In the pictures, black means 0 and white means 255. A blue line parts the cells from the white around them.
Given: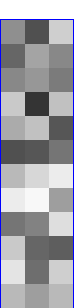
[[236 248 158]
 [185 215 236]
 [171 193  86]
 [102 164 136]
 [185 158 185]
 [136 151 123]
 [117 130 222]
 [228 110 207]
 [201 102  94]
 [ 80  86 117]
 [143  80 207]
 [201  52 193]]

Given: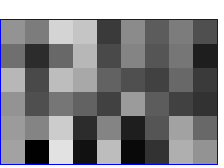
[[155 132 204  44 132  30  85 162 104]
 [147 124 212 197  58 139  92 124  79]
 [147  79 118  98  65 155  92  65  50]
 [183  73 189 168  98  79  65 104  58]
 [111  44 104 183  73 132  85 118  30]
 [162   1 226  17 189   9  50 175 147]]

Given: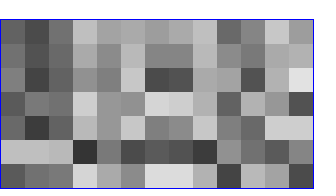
[[191 191 185  52 121  75  90  82  60 145 113  90 133]
 [ 90 121 113 206 151 145 213 206 178  98 178 151  82]
 [ 90 113 121 213 170 139 220 220 178  68 185 163  75]
 [113  82 105 170 139 185 133 133 185 139 121 170 178]
 [ 98  75 113 191 163 170 157 170 191 105 133 199 157]
 [127  68  98 145 127 199  75  82 170 163  82 178 226]
 [105  60  98 185 151 199 127 139 199 127 105 206 206]]

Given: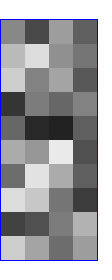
[[109 226 171  95]
 [186 220 144 117]
 [220 199 117  60]
 [205 164 109 157]
 [171 150 234  80]
 [205 130 164  88]
 [ 53 124 103 130]
 [ 66  80 124 178]
 [136  73 157  95]
 [103  40  34  95]]

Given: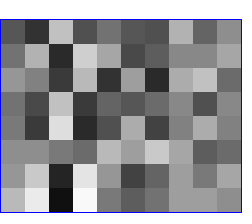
[[185 235  16 249 121  93 114 158 158 142]
 [150 201  36 228 150  66 100 158 121 166]
 [114 178  42 207 166  73  93 136 136 166]
 [142 142 121 107 185 158 201 166  93 107]
 [150 129  58 185  50 158  42 172 193 107]
 [114  73 193  58 100  86 107 136  80 136]
 [121  58 222  42  80 172  66 129 172 129]
 [ 86  50 193  80 114  86  80 178 100 142]]

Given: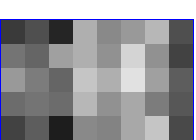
[[153 124 101 197 175 225 160  93]
 [108 116 108 183 145 168 124  87]
 [116 101 160 175 145 212 145  66]
 [ 66  93  29 137 131 168 197  73]
 [ 58  79  37 175 137 153 183  79]]

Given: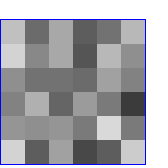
[[130 176 101 155 122  59]
 [149 143 149 122 217 122]
 [211 136 168  85 184 143]
 [143 114 114 107 161 130]
 [192 107 168  93 114 184]
 [211  93 161  72  93 204]]
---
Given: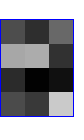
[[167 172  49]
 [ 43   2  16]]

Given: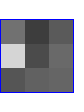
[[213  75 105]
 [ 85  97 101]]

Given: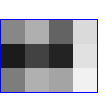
[[ 27  66  35]
 [125 176 164]]

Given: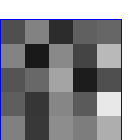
[[131  25 137]
 [ 84 104 164]]

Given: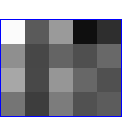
[[143  71 100]
 [167  72 150]]

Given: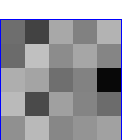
[[107 192 140]
 [174 164 111]]

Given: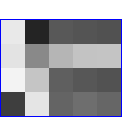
[[227 137 181]
 [243 197  95]]
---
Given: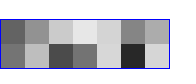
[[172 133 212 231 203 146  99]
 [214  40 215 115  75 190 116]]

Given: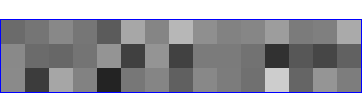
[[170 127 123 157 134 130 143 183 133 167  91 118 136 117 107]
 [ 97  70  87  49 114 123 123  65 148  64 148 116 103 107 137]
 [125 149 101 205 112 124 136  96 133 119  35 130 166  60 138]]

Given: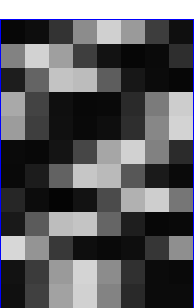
[[ 15  61 154 208 140  51  13   7]
 [ 46  10   6  18  62 159 210 130]
 [  6  11  23  93 188 195 100  29]
 [205 123  42   9   8  15  67 169]
 [211 135  46  14   9  16  62 156]
 [ 43 129 209 166  70  20   8  10]
 [ 10  26  87 186 198  98  28   9]
 [118 206 177  75  18   4  12  38]
 [  9   7  30 101 196 189  91  25]
 [143  54  14   9  14  56 148 215]
 [  9  11  48 140 212 154  59  18]
 [ 11  11  41 131 209 162  64  16]]

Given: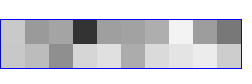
[[120 157 243 174 162 159  51 164 154 201]
 [205 236 228 218 172 224 214 143 188 200]]

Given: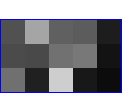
[[ 29  92  96 165  81]
 [ 19 120 113  73  75]
 [ 12  24 206  32 112]]

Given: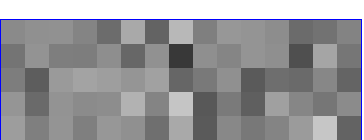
[[131 114 107 141 148 151 127 184  99 169 108 132 145 144 138]
 [118 165  79 143 148 133 143  56 145 103 142 125 126 147 116]
 [100 135 106 110  90 144 121 102 161 149 158 163 154  93 125]
 [139 118 134 160  95 122  88 197 132 178 141 139 147 106 149]
 [ 99 198 155 132 120 136  90 169 111 144 151 127 148 127 157]]
